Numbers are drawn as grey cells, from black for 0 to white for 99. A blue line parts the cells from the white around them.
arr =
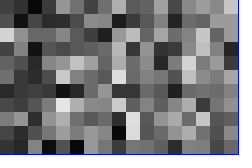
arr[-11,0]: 25
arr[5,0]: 43
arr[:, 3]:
[23, 17, 40, 33, 52, 30, 22, 48, 57, 46, 5]
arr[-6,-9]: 86
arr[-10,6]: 54
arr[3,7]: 41
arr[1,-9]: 11
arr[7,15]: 45
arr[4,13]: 82
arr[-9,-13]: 52
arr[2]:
[82, 56, 40, 40, 52, 35, 24, 12, 59, 73, 39, 64, 42, 51, 77, 39, 60]
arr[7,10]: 51
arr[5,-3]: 54
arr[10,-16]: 15
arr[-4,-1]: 56
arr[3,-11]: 37
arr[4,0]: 38
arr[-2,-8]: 85
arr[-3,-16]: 58
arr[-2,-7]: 33
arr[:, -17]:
[25, 31, 82, 26, 38, 43, 16, 28, 48, 27, 20]
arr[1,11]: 50
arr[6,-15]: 25
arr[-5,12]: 12
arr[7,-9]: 79
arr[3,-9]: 71
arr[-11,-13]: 58
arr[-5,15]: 42
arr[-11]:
[25, 19, 3, 23, 58, 44, 26, 43, 68, 35, 38, 62, 28, 53, 61, 53, 77]
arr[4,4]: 58
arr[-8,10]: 57
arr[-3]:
[48, 58, 18, 57, 68, 43, 34, 41, 18, 86, 34, 57, 66, 42, 77, 33, 37]
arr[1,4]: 18

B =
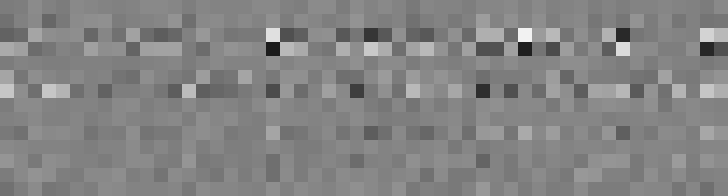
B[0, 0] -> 48
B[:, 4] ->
[48, 47, 54, 51, 49, 50, 70, 50, 50, 54, 51, 54, 49, 47]
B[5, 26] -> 53
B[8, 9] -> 51
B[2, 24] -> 34
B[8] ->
[50, 51, 53, 50, 50, 52, 49, 51, 53, 51, 50, 52, 53, 49, 55, 52, 54, 50, 49, 54, 52, 52, 51, 52, 50, 54, 51, 48, 49, 49, 51, 52, 53, 48, 55, 51, 52, 52, 51, 52, 52, 52, 52, 49, 50, 51, 52, 51, 50, 53, 52, 51]
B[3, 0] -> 66
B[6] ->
[77, 55, 43, 77, 70, 43, 50, 38, 49, 49, 51, 46, 36, 73, 37, 40, 42, 47, 50, 29, 59, 42, 51, 62, 53, 24, 47, 56, 44, 72, 58, 53, 65, 53, 18, 51, 31, 53, 42, 63, 55, 36, 64, 63, 71, 35, 57, 44, 70, 48, 77, 68]
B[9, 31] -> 48
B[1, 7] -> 56
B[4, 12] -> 52
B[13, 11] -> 51
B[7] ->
[48, 54, 54, 51, 50, 51, 51, 49, 53, 54, 49, 51, 49, 53, 49, 52, 51, 49, 53, 58, 52, 50, 52, 48, 54, 53, 48, 46, 52, 45, 52, 48, 52, 49, 54, 56, 52, 53, 53, 47, 56, 48, 54, 55, 54, 52, 56, 46, 52, 53, 51, 50]
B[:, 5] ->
[53, 54, 55, 49, 50, 53, 43, 51, 52, 52, 50, 50, 48, 51]
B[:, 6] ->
[52, 55, 40, 62, 50, 50, 50, 51, 49, 45, 49, 50, 53, 49]
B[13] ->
[44, 49, 54, 46, 47, 51, 49, 54, 53, 51, 51, 51, 52, 47, 54, 52, 52, 51, 50, 55, 50, 54, 52, 51, 53, 56, 53, 51, 56, 47, 50, 49, 47, 51, 59, 50, 54, 48, 52, 48, 49, 54, 48, 48, 48, 53, 52, 52, 46, 52, 43, 50]
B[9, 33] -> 43
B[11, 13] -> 58
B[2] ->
[38, 41, 64, 55, 54, 55, 40, 52, 44, 63, 42, 36, 40, 50, 59, 51, 46, 47, 47, 87, 31, 37, 55, 56, 34, 46, 21, 34, 56, 39, 34, 47, 56, 41, 68, 68, 42, 94, 60, 72, 45, 55, 48, 69, 16, 46, 48, 52, 51, 50, 82, 72]
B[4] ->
[48, 51, 50, 49, 49, 50, 50, 50, 49, 49, 50, 51, 52, 48, 51, 53, 51, 51, 51, 56, 51, 53, 53, 51, 52, 56, 49, 54, 54, 48, 52, 50, 49, 51, 55, 51, 54, 51, 51, 52, 55, 55, 52, 50, 48, 53, 48, 52, 50, 50, 47, 49]
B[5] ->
[64, 46, 55, 52, 50, 53, 50, 51, 45, 43, 55, 51, 48, 46, 61, 44, 46, 64, 51, 47, 56, 56, 48, 55, 43, 44, 53, 60, 48, 60, 53, 57, 53, 49, 43, 48, 48, 48, 52, 61, 40, 54, 49, 49, 48, 45, 44, 63, 48, 47, 54, 57]
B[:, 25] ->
[54, 57, 46, 55, 56, 44, 24, 53, 54, 50, 51, 42, 52, 56]
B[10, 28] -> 52
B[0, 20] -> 50

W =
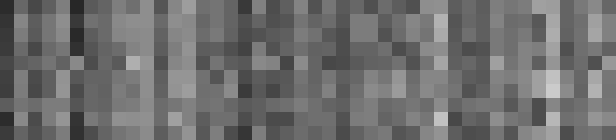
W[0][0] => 17
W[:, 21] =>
[51, 45, 48, 43, 54, 45, 43, 48, 41, 42]
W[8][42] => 58
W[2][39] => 67
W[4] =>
[28, 36, 39, 45, 38, 53, 30, 40, 35, 68, 58, 31, 52, 55, 32, 45, 36, 34, 53, 51, 27, 54, 39, 28, 29, 35, 38, 39, 44, 32, 45, 64, 37, 40, 35, 62, 45, 51, 37, 58, 36, 42, 31, 59]
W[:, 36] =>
[46, 42, 43, 43, 45, 49, 39, 34, 46, 33]
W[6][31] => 49
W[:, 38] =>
[62, 34, 36, 49, 37, 62, 62, 30, 30, 57]
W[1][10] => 55
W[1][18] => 39
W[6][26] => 54
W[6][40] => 54
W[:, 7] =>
[39, 41, 41, 39, 40, 39, 38, 39, 42, 39]
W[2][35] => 47
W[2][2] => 35
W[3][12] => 49
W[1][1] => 52
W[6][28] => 60
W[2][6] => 36
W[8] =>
[17, 53, 29, 48, 58, 20, 47, 42, 56, 55, 56, 42, 62, 50, 36, 43, 43, 30, 37, 29, 29, 41, 43, 43, 32, 48, 49, 39, 42, 51, 46, 75, 28, 39, 36, 55, 46, 43, 30, 71, 43, 45, 58, 53]
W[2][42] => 64
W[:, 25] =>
[40, 48, 48, 39, 35, 40, 43, 46, 48, 38]
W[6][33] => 32
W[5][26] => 51
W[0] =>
[17, 40, 28, 37, 49, 15, 35, 39, 49, 43, 55, 33, 52, 61, 43, 45, 39, 22, 50, 30, 37, 51, 32, 46, 35, 40, 31, 42, 36, 31, 55, 56, 36, 41, 36, 49, 46, 48, 62, 61, 39, 47, 53, 40]
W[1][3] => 46
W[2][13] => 54
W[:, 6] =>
[35, 44, 36, 33, 30, 39, 40, 40, 47, 30]
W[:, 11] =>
[33, 41, 38, 36, 31, 37, 38, 42, 42, 36]
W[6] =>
[24, 48, 28, 37, 58, 29, 40, 38, 48, 44, 55, 38, 57, 61, 43, 44, 54, 23, 34, 27, 35, 43, 40, 50, 34, 43, 54, 51, 60, 44, 53, 49, 45, 32, 37, 49, 39, 52, 62, 79, 54, 39, 69, 45]

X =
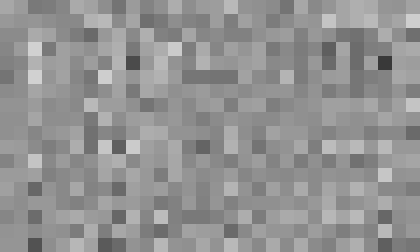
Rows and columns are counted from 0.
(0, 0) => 65
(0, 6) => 63
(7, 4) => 56
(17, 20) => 54
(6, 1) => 55
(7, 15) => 61
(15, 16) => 56
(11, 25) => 44
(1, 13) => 51
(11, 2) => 76
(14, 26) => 60
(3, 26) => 49
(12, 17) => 52
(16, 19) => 58
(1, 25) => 68
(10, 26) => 59
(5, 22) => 55
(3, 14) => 66
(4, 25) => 42
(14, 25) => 57
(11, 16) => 49
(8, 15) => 54
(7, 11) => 51
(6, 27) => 51
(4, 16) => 58
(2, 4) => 54
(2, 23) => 55
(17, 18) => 53
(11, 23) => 48
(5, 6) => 46
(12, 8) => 56
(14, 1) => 55
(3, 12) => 79
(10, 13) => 49
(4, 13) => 52
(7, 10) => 45
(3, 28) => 64
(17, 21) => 66
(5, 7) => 80

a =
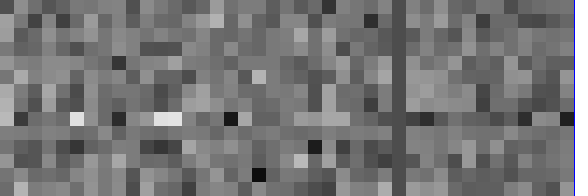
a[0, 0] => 31
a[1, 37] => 29
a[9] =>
[49, 48, 46, 50, 49, 41, 43, 53, 38, 47, 43, 41, 46, 48, 47, 40, 48, 42, 46, 48, 43, 41, 43, 49, 46, 48, 47, 50, 30, 50, 48, 46, 50, 45, 44, 44, 53, 46, 43, 41, 46]
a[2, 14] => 52
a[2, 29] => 35
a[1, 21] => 52
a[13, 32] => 41
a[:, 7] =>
[50, 40, 46, 46, 42, 48, 42, 41, 41, 53, 42, 48, 47, 47]
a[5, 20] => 42
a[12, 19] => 38
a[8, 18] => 38
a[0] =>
[31, 55, 43, 33, 38, 47, 46, 50, 51, 31, 54, 47, 41, 34, 40, 60, 44, 48, 48, 36, 45, 35, 41, 20, 50, 46, 42, 51, 30, 50, 42, 55, 40, 37, 46, 45, 30, 39, 42, 44, 45]
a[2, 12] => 46
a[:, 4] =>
[38, 25, 45, 40, 54, 56, 44, 35, 42, 49, 30, 35, 40, 53]
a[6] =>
[66, 48, 36, 65, 44, 29, 56, 42, 46, 46, 41, 29, 37, 53, 62, 47, 51, 42, 41, 48, 47, 52, 31, 63, 42, 43, 34, 48, 30, 57, 61, 53, 49, 54, 27, 42, 52, 47, 32, 31, 51]
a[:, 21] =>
[35, 52, 65, 54, 35, 38, 52, 47, 60, 41, 46, 72, 46, 36]
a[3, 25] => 47
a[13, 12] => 40
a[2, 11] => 51
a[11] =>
[58, 32, 33, 53, 35, 42, 59, 48, 65, 48, 41, 42, 36, 48, 56, 46, 44, 47, 36, 43, 53, 72, 40, 62, 35, 43, 31, 25, 30, 33, 51, 43, 30, 59, 31, 44, 34, 50, 41, 45, 49]
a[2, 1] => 35
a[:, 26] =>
[42, 18, 41, 39, 48, 52, 34, 24, 39, 47, 29, 31, 38, 49]
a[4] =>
[58, 50, 48, 54, 54, 52, 46, 42, 21, 46, 51, 52, 62, 48, 47, 43, 38, 47, 47, 47, 40, 35, 42, 52, 60, 40, 48, 59, 30, 56, 44, 48, 58, 36, 41, 37, 58, 35, 43, 37, 37]
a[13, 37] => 54
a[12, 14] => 46
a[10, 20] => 48

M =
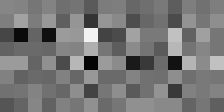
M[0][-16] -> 52
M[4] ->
[60, 60, 39, 56, 29, 71, 2, 60, 54, 10, 22, 42, 7, 70, 54, 75]
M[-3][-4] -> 55
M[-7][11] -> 44
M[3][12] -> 71
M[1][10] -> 40
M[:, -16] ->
[52, 49, 27, 38, 60, 50, 44, 33]
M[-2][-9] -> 46
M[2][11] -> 47
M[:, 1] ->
[51, 63, 4, 41, 60, 38, 45, 39]
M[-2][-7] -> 35
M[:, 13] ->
[49, 57, 38, 45, 70, 43, 50, 39]
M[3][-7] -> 54
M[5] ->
[50, 38, 41, 40, 50, 40, 59, 41, 41, 51, 44, 43, 55, 43, 47, 46]
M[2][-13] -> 6
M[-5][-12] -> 52
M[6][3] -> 44
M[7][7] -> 41
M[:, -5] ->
[47, 44, 47, 35, 42, 43, 57, 53]
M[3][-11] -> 51
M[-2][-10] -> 26
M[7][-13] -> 38
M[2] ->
[27, 4, 39, 6, 60, 59, 94, 26, 29, 63, 47, 47, 75, 38, 62, 46]
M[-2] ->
[44, 45, 51, 44, 40, 55, 26, 46, 55, 35, 44, 57, 22, 50, 47, 51]
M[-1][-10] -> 56
